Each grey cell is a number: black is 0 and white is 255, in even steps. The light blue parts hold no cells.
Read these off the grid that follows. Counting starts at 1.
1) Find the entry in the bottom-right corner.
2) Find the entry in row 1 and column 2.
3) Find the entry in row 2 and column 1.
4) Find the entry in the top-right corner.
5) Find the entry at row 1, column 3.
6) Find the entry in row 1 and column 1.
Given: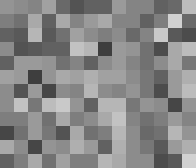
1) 209
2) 140
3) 126
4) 188
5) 132
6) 148

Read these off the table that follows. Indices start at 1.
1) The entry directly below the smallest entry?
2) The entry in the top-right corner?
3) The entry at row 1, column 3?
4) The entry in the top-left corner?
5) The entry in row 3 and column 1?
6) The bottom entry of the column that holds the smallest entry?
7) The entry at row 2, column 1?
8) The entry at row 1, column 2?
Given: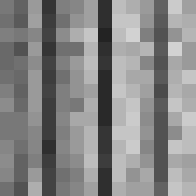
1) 47
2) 160
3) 154
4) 120
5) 127
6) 47
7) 112
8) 98

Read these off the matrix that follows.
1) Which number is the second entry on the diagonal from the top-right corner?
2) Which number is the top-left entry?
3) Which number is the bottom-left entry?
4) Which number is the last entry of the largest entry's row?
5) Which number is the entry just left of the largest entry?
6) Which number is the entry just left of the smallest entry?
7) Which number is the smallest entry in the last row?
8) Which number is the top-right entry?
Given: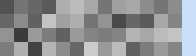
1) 167
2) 82
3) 124
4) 132
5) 103
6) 147
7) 66
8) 140

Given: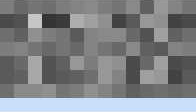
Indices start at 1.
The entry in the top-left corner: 125
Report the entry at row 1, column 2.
105
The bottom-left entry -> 111
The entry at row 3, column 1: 111
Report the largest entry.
197
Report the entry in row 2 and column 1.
75
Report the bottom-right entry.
111
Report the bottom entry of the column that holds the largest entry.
137
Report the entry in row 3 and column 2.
97
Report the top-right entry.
117
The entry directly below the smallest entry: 125
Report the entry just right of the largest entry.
53
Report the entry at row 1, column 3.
117
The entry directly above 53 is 111
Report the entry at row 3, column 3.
144

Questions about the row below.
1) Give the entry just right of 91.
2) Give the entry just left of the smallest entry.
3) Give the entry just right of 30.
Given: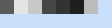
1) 228
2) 51
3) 187

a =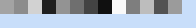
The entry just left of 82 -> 189
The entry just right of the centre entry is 16
